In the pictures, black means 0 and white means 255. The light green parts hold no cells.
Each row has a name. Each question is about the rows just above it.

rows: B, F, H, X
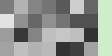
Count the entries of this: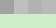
4
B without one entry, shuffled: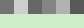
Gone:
| 124 |
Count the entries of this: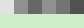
6
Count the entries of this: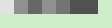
7
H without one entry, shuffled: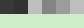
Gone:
| 198 |

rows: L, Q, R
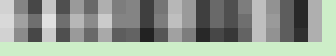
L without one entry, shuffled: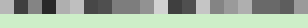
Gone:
| 117 |
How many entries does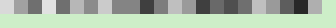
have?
23

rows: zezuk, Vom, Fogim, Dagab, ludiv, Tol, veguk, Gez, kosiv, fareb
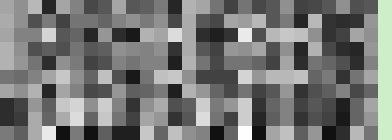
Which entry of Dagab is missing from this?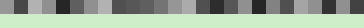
| 136 |
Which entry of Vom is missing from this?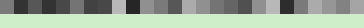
| 157 |
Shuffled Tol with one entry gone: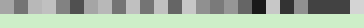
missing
| 108 |
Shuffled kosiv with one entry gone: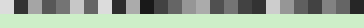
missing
| 59 |
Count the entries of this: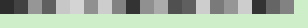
21
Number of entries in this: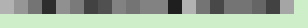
21

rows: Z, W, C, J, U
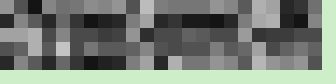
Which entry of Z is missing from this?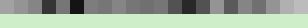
| 140 |
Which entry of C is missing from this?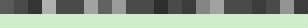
| 66 |
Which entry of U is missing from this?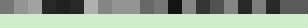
| 182 |
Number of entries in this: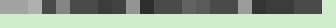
23
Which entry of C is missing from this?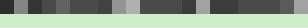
| 155 |
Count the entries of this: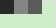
3

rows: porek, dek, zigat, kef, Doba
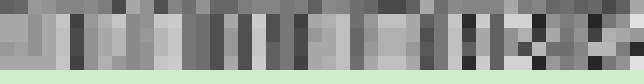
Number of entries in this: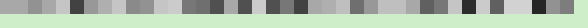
41
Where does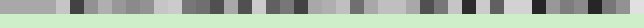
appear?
Doba
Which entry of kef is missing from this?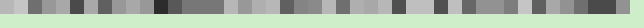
| 160 |
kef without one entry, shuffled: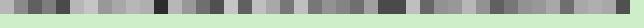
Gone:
| 88 |

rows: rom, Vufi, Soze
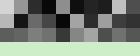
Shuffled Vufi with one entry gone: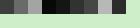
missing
| 158 |
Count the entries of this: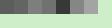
7

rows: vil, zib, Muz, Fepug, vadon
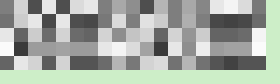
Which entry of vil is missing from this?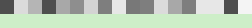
| 134 |
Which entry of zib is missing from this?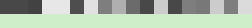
| 114 |
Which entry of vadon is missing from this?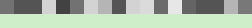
| 92 |
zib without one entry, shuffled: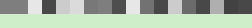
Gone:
| 225 |
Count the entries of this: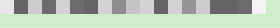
19
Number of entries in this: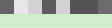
8
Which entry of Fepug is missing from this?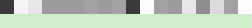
| 237 |

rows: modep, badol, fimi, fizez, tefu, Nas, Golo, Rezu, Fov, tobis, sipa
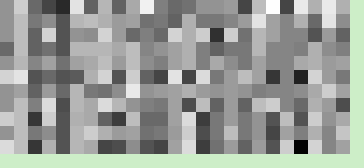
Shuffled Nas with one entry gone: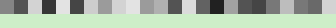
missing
| 91 |
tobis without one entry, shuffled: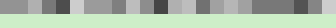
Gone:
| 197 |
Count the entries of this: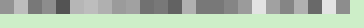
25
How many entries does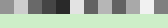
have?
12

